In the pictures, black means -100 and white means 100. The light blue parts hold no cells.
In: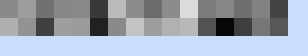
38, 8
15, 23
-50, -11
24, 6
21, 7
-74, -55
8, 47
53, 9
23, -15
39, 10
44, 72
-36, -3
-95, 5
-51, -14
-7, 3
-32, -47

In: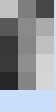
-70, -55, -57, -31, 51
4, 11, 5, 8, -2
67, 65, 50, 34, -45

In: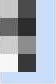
94, 60, -20, 56
-56, 10, -65, -42

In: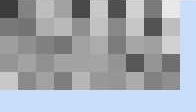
57, 17, 24, -6, -54
8, 28, 12, -9, 3
26, 13, 0, 37, 49
-1, 27, -8, 46, 28
43, 27, 26, 11, -43
19, 29, 35, 52, 57
18, 16, -3, 7, -37
34, -32, 30, 56, 63
2, 17, 25, -35, -4
11, -13, 64, 49, 82

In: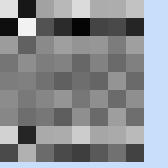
-42, 65, 6, 10, -2, -8, 22, -89, 76
39, -71, -14, -5, 0, 11, -24, 90, -82
-16, 33, -7, 5, -11, -2, 8, -36, 27
-42, 35, -26, 17, -25, 2, 25, -66, 44
-51, 60, 12, -7, -14, -19, 16, -96, 72
-30, 30, -17, 12, -21, 2, 18, -47, 35
-11, 33, 24, -16, 16, -17, -3, -43, 36
-48, 46, -14, 12, -17, 0, 25, -71, 52

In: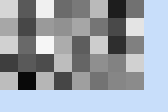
48, -51, 64, 31, 68
-93, -30, -18, -44, -30
43, -40, 93, 21, 88
-45, 48, 35, 14, -16
25, -21, -27, 30, -5
-10, 12, 61, -8, 46
5, 2, -64, -43, -77
9, 64, 0, 79, -11
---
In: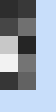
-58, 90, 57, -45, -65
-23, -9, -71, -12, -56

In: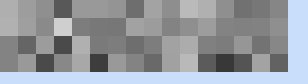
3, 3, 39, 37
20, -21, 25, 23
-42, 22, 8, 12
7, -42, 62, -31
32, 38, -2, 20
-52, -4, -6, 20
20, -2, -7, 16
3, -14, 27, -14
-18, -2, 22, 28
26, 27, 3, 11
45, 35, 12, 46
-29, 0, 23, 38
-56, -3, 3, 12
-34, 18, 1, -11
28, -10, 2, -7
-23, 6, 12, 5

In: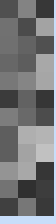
-50, -10, 16, -26, -26, -2, -54, -6, -19, -12, -11, -37
-7, -62, 32, 28, 37, -18, -23, 4, -27, -22, -41, 3
-55, -52, -58, 51, 41, -40, -58, 30, 32, -37, 28, -57

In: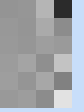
20, 24, 22, 20, 19, 16
23, 17, 29, 18, 17, 18
10, 31, 12, 24, 33, 42
77, 1, 53, 21, 10, -66

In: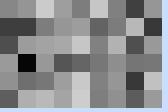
-26, 14, 21, -39, -51, 6
37, -13, -95, 22, -51, 17
45, -7, 19, 28, -2, 59
29, 24, -33, 32, 18, 24
61, 58, -21, 55, 23, -2
-1, 1, -7, 1, -22, 55
13, 18, 11, 40, -3, 0
-28, -56, -8, -38, 44, -50
21, 51, -7, 20, -56, 18

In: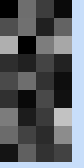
-84, -16, -3, -62, -42, -64, 37, -38, -100
-25, -48, -78, -93, -14, -74, -100, -12, -14
-61, -66, -54, -43, -61, -47, -2, -75, -52
-48, 10, 52, -87, -89, -73, 31, -22, -92

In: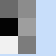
89, -98, -17
-3, 24, 10
